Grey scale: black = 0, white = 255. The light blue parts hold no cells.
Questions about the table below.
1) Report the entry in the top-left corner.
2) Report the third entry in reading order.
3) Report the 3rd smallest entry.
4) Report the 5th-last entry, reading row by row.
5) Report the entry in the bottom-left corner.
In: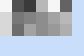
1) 246
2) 58
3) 99
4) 109
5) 216

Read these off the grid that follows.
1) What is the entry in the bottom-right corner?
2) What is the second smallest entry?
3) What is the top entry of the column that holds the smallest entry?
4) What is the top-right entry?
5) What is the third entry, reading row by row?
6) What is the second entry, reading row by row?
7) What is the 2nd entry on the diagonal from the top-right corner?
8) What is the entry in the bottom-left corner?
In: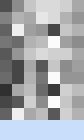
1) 178
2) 58
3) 79
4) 168
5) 198
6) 140
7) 178
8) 98

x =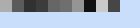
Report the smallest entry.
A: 17
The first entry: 173

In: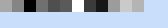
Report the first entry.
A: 168
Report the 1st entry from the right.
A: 180
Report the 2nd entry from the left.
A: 133
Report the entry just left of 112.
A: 1

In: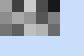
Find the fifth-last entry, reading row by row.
117
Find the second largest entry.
191
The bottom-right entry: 107
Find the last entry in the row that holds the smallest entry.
24

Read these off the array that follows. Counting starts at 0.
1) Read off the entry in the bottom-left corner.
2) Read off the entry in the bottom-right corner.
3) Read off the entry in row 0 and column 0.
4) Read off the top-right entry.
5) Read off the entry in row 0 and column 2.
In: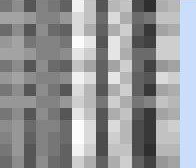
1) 107
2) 163
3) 118
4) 183
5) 86

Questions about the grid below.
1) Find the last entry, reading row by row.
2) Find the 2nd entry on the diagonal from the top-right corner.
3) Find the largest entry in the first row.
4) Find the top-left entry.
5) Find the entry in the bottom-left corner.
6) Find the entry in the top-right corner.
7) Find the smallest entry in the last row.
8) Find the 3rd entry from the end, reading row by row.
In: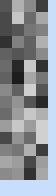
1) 167
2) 107
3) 176
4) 85
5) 138
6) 61
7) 49
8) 147

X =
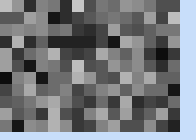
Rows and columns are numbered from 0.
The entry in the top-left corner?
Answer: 190
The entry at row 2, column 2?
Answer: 130
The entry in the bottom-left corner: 119
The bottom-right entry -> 34
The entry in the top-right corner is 79
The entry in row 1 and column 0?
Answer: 88
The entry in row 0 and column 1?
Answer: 149
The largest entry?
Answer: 199
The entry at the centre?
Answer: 79
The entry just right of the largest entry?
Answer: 79
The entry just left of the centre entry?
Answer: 190
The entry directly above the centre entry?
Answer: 68

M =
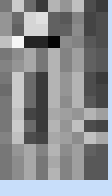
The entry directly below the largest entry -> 140
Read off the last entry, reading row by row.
88
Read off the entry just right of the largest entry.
36
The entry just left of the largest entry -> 192
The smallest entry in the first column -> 107
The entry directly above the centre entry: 180
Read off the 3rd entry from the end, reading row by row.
159
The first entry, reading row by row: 119
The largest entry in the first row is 203
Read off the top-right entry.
58
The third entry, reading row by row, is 107
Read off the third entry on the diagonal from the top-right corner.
140
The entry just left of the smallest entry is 36
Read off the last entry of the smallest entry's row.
77
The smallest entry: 5
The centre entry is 180
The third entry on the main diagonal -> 213
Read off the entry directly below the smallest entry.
180
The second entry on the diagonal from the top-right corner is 68
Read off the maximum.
245
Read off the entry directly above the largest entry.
97
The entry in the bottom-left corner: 119
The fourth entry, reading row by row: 58
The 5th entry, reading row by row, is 180
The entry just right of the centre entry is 149
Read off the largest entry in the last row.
180
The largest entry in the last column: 168
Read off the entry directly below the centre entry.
180

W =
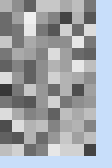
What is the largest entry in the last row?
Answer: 231
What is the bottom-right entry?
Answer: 67
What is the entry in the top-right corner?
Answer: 119
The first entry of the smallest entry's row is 55
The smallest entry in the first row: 97
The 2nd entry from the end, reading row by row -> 209
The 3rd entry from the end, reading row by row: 209
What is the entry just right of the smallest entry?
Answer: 119
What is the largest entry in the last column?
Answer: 220
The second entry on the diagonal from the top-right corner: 179
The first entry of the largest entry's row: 107
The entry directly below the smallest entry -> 119
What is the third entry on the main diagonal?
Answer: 231
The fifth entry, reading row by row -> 199
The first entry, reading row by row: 179
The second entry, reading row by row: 142
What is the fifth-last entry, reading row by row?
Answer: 131
